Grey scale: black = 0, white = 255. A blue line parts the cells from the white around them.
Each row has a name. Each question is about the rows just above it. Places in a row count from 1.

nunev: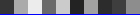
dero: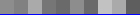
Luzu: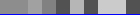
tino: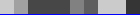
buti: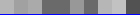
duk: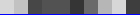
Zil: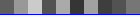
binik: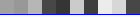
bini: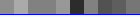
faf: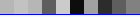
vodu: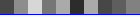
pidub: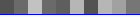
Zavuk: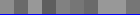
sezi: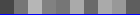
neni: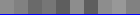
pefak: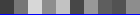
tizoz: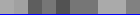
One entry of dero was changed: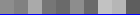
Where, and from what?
9, [170]
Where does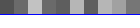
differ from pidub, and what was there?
7, [82]
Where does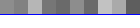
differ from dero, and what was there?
3, [170]
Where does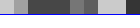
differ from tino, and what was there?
6, [129]
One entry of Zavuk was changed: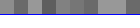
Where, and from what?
10, [118]

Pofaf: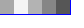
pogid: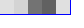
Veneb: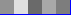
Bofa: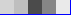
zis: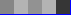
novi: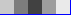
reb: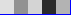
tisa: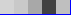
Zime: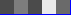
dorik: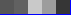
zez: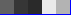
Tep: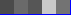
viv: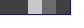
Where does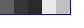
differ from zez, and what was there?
5, [179]
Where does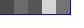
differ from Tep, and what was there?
4, [201]
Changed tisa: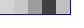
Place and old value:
3, [168]
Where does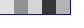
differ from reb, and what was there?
4, [42]
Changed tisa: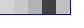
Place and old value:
3, [168]

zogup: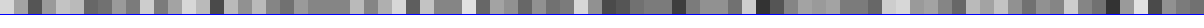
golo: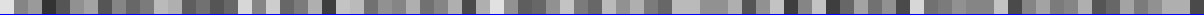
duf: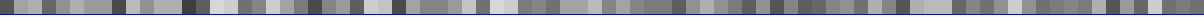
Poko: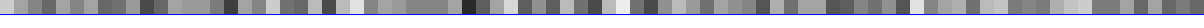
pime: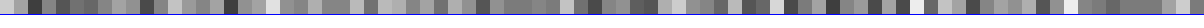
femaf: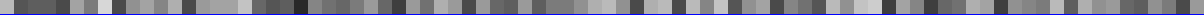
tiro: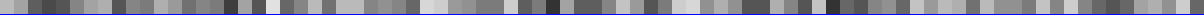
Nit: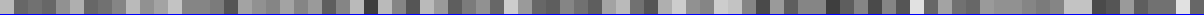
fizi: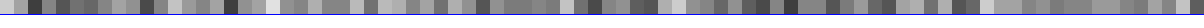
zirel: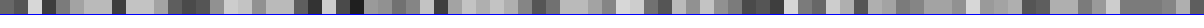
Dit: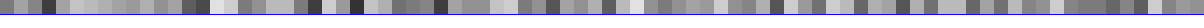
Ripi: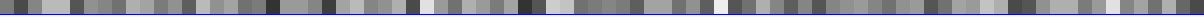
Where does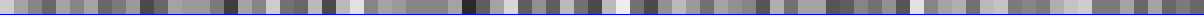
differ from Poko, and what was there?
9, [113]
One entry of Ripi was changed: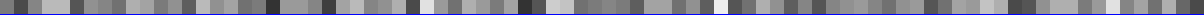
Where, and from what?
56, [133]
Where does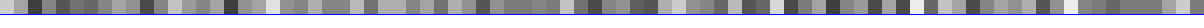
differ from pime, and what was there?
28, [186]
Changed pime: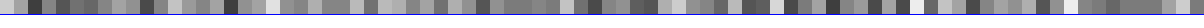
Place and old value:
55, [103]

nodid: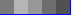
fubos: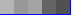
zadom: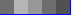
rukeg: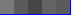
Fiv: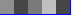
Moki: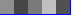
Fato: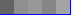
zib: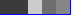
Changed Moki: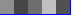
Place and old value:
3, [122]
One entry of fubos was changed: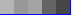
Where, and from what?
5, [81]
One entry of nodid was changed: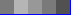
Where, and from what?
4, [110]
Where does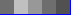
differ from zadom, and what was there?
2, [181]
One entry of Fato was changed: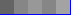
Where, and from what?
2, [143]
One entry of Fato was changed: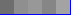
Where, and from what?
1, [100]

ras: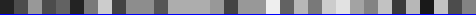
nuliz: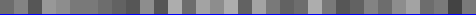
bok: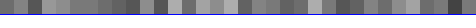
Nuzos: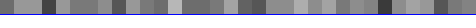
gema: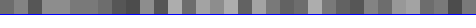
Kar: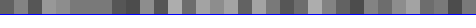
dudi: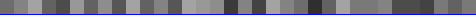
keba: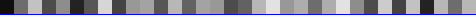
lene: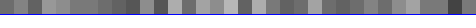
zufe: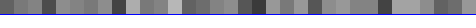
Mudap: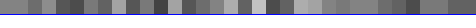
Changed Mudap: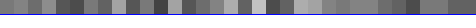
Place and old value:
1, [131]
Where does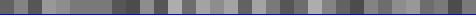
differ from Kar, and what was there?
30, [163]
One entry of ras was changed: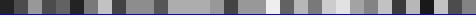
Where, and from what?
8, [204]
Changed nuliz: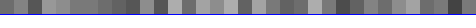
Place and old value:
25, [86]

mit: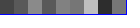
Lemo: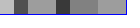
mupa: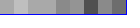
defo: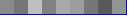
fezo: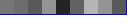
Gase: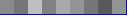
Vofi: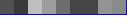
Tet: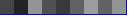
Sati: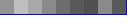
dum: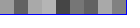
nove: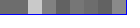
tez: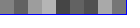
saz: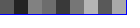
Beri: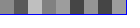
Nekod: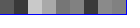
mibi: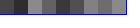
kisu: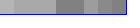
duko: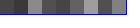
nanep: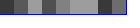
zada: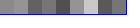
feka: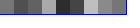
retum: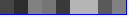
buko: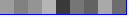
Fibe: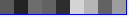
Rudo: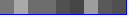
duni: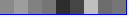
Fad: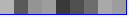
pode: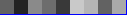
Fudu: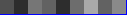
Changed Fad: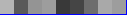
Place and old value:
6, [80]
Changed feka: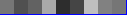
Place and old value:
8, [138]
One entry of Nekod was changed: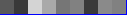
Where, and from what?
3, [201]
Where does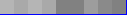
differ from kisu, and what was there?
3, [169]
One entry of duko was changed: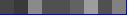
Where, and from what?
5, [69]
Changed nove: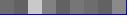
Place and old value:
2, [109]

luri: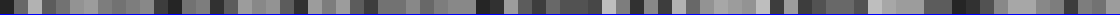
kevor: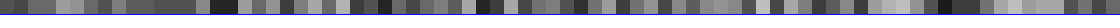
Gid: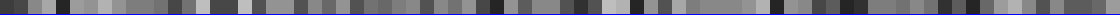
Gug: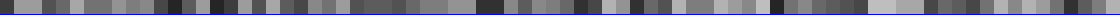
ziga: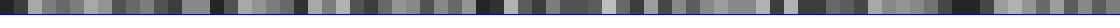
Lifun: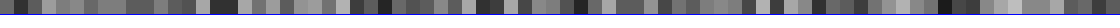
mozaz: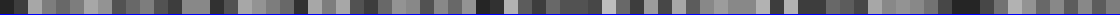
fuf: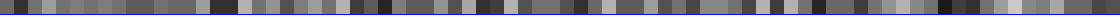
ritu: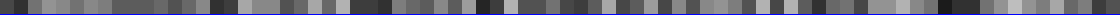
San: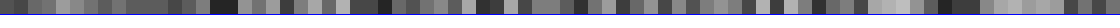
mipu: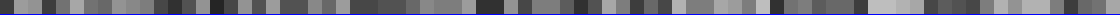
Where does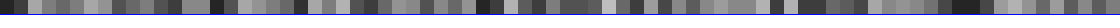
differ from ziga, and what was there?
36, [49]
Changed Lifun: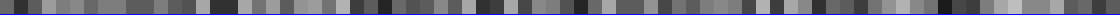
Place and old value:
71, [136]
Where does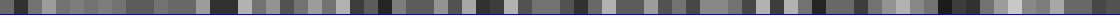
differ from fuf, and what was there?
22, [125]
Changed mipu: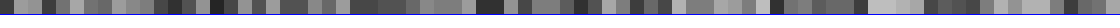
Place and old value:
9, [147]

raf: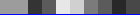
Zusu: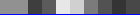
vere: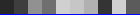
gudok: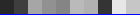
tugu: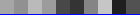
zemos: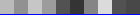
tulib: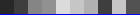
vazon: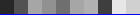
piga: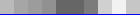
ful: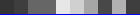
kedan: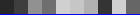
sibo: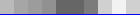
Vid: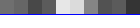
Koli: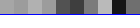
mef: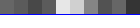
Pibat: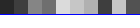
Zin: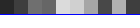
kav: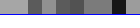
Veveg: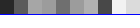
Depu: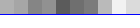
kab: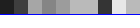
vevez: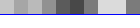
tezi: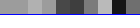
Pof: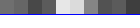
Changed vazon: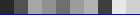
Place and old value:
6, [166]
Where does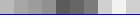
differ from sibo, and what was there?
5, [102]
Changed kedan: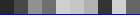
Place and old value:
2, [62]
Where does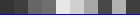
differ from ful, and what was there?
4, [102]
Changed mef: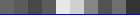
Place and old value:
9, [102]
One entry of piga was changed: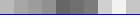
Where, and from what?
6, [102]

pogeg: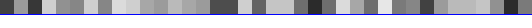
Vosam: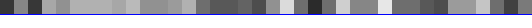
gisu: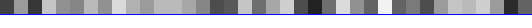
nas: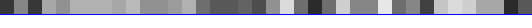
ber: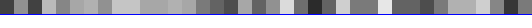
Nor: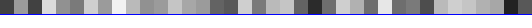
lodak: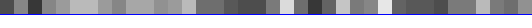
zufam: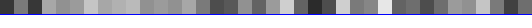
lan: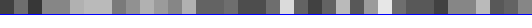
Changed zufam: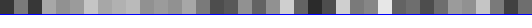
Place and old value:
20, [155]
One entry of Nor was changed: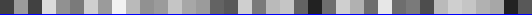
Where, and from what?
23, [43]
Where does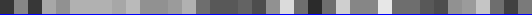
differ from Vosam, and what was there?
33, [155]
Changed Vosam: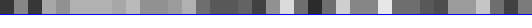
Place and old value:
19, [77]
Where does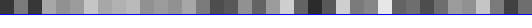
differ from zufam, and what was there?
24, [77]

